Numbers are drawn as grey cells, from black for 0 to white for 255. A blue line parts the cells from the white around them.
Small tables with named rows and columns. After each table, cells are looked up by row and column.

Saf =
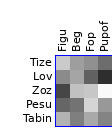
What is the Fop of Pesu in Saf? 213
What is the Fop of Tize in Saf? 144
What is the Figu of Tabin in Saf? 179
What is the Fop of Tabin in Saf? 169
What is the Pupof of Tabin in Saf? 132
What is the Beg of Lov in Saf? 165
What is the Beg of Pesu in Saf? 115
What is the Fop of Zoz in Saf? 199
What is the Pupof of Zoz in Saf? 249
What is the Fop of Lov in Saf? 97
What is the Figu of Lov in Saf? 139
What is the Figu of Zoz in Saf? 70
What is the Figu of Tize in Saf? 202
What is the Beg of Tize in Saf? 158
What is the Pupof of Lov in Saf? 46
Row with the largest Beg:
Zoz

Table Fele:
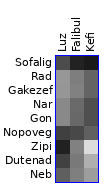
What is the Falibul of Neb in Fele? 127
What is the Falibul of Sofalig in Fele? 34
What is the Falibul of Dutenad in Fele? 121
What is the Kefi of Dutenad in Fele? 175
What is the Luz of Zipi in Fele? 33
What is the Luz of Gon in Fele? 137
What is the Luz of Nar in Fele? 137
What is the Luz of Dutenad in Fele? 65
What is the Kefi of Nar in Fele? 79
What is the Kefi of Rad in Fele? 100
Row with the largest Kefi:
Zipi

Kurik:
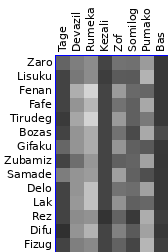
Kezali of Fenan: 68
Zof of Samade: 159
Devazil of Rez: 140
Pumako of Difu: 161
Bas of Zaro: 56
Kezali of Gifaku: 68
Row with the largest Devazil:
Fenan

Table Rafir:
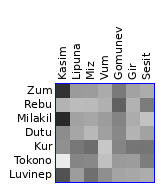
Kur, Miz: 109
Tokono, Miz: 136
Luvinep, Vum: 143
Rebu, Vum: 176
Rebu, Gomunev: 97
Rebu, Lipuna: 188
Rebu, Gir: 178
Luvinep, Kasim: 82
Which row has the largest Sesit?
Milakil

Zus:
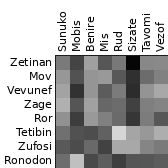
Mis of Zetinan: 86
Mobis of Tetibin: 81
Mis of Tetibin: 97
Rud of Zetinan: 120
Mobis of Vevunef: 50
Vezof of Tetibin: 174
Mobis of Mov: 82
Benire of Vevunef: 149
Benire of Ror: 153
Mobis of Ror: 61
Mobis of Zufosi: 76
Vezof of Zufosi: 122
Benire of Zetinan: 160

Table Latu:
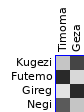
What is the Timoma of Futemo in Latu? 41
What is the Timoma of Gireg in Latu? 227
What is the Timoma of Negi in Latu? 90
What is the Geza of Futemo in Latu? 216
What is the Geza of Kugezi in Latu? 69
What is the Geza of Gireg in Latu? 41
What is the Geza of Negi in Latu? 197
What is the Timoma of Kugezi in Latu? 197

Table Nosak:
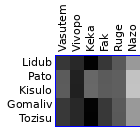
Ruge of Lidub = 89
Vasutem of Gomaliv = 56
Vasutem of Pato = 91
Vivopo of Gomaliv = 40
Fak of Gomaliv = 56
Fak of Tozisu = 56
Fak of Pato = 91
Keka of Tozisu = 2
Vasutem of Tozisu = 56
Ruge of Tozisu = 89
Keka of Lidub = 2
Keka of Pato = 103
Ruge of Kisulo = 95
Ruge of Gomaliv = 90
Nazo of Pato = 194
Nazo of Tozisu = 153
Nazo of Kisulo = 195

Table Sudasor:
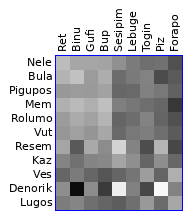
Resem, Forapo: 71
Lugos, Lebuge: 111
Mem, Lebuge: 119
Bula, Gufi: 155
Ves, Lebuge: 117
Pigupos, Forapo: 97

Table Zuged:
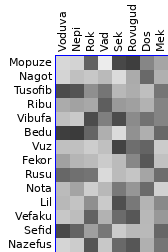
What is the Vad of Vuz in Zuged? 192
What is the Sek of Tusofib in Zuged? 184
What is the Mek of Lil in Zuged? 137
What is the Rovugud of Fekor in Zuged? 135
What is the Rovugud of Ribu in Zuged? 160
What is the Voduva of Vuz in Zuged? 192
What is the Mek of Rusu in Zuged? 109

